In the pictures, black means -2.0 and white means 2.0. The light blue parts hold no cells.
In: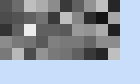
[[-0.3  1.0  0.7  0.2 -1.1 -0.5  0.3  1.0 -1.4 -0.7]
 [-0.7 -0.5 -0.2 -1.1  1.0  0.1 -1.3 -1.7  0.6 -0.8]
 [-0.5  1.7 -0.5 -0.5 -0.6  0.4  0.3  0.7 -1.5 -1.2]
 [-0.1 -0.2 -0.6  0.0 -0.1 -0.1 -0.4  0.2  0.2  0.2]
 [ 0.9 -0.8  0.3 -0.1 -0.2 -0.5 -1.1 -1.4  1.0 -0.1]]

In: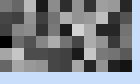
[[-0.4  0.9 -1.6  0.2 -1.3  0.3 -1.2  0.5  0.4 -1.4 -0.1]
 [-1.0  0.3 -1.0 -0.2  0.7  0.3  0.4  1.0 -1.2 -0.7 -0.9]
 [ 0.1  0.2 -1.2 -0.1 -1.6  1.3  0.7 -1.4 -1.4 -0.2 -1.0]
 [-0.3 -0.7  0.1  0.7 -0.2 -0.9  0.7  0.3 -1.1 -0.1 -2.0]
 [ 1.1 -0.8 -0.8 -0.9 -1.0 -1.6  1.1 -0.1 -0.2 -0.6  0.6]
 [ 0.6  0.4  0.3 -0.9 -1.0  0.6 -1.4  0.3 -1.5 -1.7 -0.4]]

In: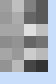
[[ 1.0  0.0 -0.6  0.5]
 [ 0.7 -0.4 -0.6  0.4]
 [ 0.6  1.5  1.0  0.6]
 [ 0.3 -0.4 -0.2  0.2]
 [ 0.4  1.2  0.9  0.6]
 [ 0.9 -0.9 -1.2  0.3]]

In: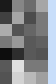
[[ 0.1 -0.3  0.6 -1.6]
 [ 0.6 -0.8 -0.1 -1.0]
 [-0.7 -0.4 -0.1  0.7]
 [ 0.4 -0.6 -0.5 -0.1]
 [-1.3 -0.6 -0.7 -1.8]
 [ 1.5 -0.1 -0.1 -0.6]
 [ 1.3  0.9  0.5 -0.7]]

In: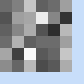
[[ 0.0  1.1 -0.5 -0.3  0.5 -0.3]
 [ 0.5  0.6  1.7  0.1 -1.2 -0.7]
 [ 0.1  0.7 -0.7 -1.3  0.9 -0.5]
 [ 0.8 -0.5 -0.3 -0.3  0.5 -0.3]
 [-1.0  1.9 -0.6 -0.4  1.1  0.6]
 [-0.4  0.9 -0.8 -0.6  0.7  0.2]]

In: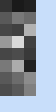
[[-1.6 -1.5 -1.2]
 [-0.1 -0.3 -0.6]
 [-1.0  0.8 -0.9]
 [ 1.4 -1.0  0.4]
 [-0.8 -1.1 -0.9]
 [ 0.7 -1.5 -0.1]
 [-0.3  0.2 -0.6]
 [-0.6  0.0 -0.8]]
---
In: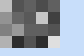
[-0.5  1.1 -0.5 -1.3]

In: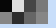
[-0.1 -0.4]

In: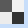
[1.8 1.7]

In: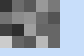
[-0.1 -0.3  0.5 -0.4]

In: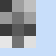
[ 1.0 -0.2 -1.1]

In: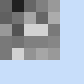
[ 0.4 -0.4  1.3 -0.2 -0.1]

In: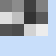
[ 0.0 -1.2 -0.8]

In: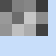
[-1.1  1.1  1.0]

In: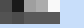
[ 1.9 -0.6]
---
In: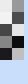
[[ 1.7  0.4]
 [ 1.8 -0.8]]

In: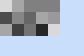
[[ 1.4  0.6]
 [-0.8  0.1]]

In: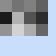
[[ 0.2 -0.2]
 [-1.6  0.8]]

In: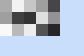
[[ 0.7  1.8]
 [ 0.5 -1.0]]

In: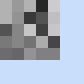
[[0.8 0.4]
 [0.8 0.3]]

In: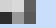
[[ 1.3  1.4]
 [-1.3  0.4]]

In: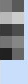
[[-0.1 -0.6]
 [ 0.9  1.2]]

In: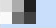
[[ 1.5  0.7]
 [ 1.9 -0.2]]
